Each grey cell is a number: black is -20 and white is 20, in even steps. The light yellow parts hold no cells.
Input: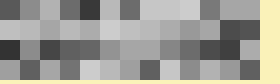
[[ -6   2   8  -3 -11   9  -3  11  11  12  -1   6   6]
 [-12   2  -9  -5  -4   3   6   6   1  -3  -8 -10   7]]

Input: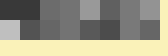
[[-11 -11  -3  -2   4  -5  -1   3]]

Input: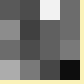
[[-6 -8 18 -3]
 [-3 -8 -5 -1]]

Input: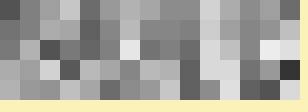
[[-7  0  5 11 -3  4  8  6  2  2 13  7  2  5 -3]
 [-1  8 -7 -1 -4  0 16 -2  0 -3 14 10  1 17 15]
 [ 8  4  3 10  6 -3  2  4 11 -5  2 15 -5 -7 14]]

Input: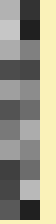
[[  8 -12]
 [  7   0]
 [  5   2]
 [ -1   7]
 [-10  -3]
 [ -6 -15]]

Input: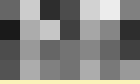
[[ -4  12 -13  -8  13  17   0]
 [ -8   4  -4  -2   1  -4 -10]]

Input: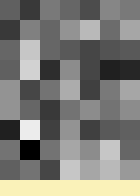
[[ -5 -11  -1  -4  -8   1  -1]
 [ -4  11  -4  -6  -9  -7  -6]
 [  3  -9  -2   7 -10  -1   6]
 [-15  17 -10   3 -10  -6  -5]
 [ -5  -2  -9  11   6   9   4]]
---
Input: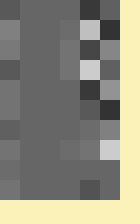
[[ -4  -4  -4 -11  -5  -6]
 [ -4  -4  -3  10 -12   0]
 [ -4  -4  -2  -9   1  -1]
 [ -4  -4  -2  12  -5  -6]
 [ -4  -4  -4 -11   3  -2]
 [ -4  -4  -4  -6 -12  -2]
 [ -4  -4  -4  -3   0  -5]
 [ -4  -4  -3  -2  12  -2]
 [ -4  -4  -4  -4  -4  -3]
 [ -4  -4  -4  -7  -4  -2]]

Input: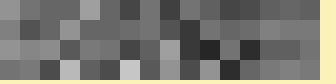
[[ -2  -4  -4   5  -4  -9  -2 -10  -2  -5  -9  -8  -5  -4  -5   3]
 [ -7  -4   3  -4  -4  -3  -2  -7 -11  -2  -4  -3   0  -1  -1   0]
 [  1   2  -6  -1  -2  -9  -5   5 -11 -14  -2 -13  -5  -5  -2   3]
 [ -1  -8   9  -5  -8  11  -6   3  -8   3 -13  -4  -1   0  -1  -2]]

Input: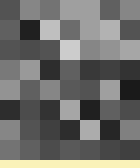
[[  1  -2   5   5  -5   1  -7]
 [-15  10  -3   5   8  -7  -5]
 [ -8  -7  12   1   3   6  -7]
 [  4 -13  -5 -11 -10 -12  -1]
 [ -5   1  -6  -7   5 -16   3]
 [ -8 -12   6 -15  -5  -8 -13]
 [ -7 -10 -13   7 -14   0   1]
 [ -5  -8  -6  -7  -9 -10  -2]]

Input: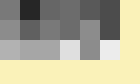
[[-14  -4  -3  -6  -8  -1]
 [ -5  -1  -3   2  -8   2]
 [  6   6  15   2  17   8]]

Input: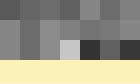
[[ -4  -3  -5   1  -3   0  -6]
 [ -3   2   0  -2  -1   1   1]
 [ -3   2  11 -12  -5 -11   1]]

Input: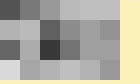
[[ -1   4   9  10  10  -7]
 [  9  -5   2   5   3   8]
 [  7 -11  -2   5   5  -4]
 [  6   8  10   8   4  14]]

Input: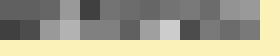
[[ -5  -4   4 -10  -2  -3  -4  -2  -1  -3   3   4  -5]
 [ -8   4   8   0   0  -5   5  12  -8  -1  -3  -1 -10]]
